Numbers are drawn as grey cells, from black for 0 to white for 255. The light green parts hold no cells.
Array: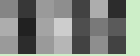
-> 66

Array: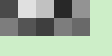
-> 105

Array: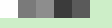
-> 90

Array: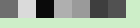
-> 81

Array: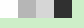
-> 48

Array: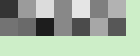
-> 87

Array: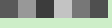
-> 79

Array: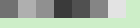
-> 227

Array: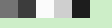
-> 29
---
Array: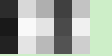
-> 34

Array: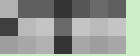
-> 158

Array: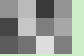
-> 92

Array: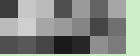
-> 79

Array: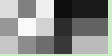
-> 198

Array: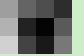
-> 209

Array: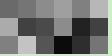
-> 128

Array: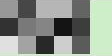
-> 224
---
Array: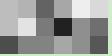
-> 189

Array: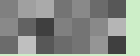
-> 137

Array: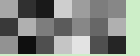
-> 57

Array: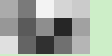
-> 151

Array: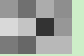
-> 217

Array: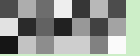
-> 226

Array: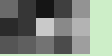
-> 42

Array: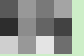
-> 45

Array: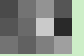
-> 85

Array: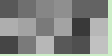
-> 174
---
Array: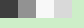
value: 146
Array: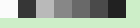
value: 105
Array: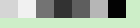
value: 94
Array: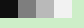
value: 126
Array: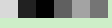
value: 96
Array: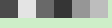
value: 53
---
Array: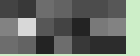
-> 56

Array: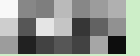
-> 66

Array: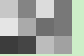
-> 69

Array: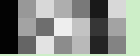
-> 185

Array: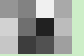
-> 61

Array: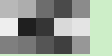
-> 85
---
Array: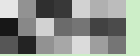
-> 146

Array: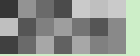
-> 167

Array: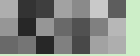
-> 39

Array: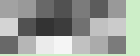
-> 235

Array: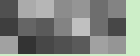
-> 71

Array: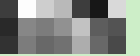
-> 104

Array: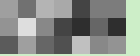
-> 102

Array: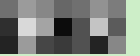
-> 70

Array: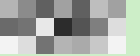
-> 115

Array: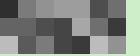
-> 123
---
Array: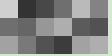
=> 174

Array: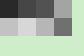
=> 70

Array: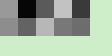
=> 90

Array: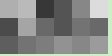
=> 84

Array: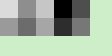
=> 198

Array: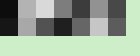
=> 60

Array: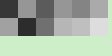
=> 150

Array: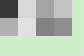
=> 216

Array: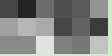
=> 70
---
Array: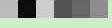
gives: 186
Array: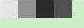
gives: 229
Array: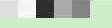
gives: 224
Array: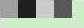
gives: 159
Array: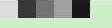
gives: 219
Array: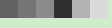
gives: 98
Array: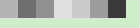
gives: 180
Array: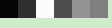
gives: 5
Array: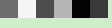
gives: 108
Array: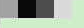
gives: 161
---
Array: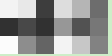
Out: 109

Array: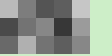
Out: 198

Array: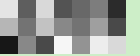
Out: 43

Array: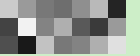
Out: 36

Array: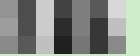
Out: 216

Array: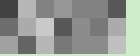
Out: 88
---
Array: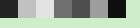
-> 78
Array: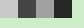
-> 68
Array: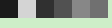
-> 81
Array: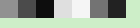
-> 245
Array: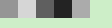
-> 95
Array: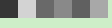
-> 137
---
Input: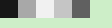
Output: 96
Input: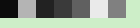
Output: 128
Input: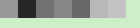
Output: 195
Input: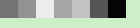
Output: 4
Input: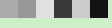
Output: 18
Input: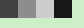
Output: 24
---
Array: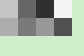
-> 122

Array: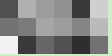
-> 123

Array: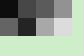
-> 36

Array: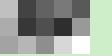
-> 55

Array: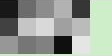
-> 197

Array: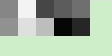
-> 223

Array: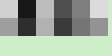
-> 46

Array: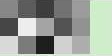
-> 237

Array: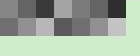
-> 144
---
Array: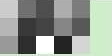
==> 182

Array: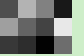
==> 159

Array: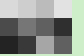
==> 75

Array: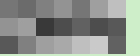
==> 147

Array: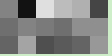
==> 111

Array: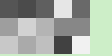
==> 158
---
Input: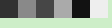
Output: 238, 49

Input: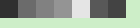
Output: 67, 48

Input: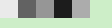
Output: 172, 234

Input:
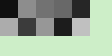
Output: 38, 172

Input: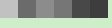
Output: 61, 193

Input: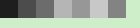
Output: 131, 30

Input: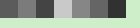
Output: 49, 91

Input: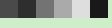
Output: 25, 74
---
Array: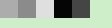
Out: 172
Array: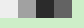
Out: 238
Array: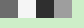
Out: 108
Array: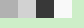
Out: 177
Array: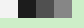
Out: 243
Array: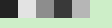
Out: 35
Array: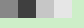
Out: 135
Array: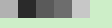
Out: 177
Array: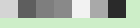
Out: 212
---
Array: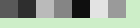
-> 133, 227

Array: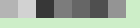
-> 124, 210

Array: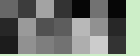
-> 93, 204

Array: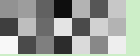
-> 228, 248

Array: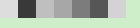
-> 167, 221

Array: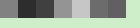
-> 148, 198

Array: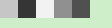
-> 242, 242

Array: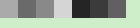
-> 213, 213

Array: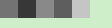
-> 137, 197
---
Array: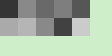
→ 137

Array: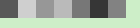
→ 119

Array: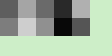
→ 144

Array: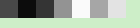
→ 250

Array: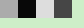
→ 8

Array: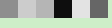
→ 14
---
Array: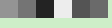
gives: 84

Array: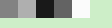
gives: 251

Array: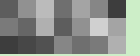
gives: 164

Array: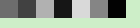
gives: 217

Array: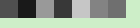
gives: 198

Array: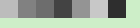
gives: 148
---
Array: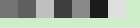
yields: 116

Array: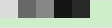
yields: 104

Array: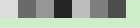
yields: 127

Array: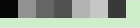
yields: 101

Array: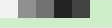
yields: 114

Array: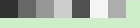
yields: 151

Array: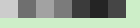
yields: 111

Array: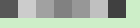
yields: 151

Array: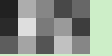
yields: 122

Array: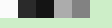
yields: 130
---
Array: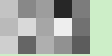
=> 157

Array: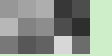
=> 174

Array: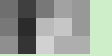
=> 120

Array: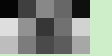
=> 136

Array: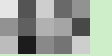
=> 206

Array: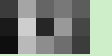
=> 101

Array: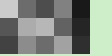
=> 77

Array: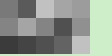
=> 193

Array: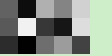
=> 176
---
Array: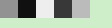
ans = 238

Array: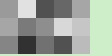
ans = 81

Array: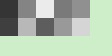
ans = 235

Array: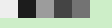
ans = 156

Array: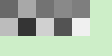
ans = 115

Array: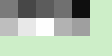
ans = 92
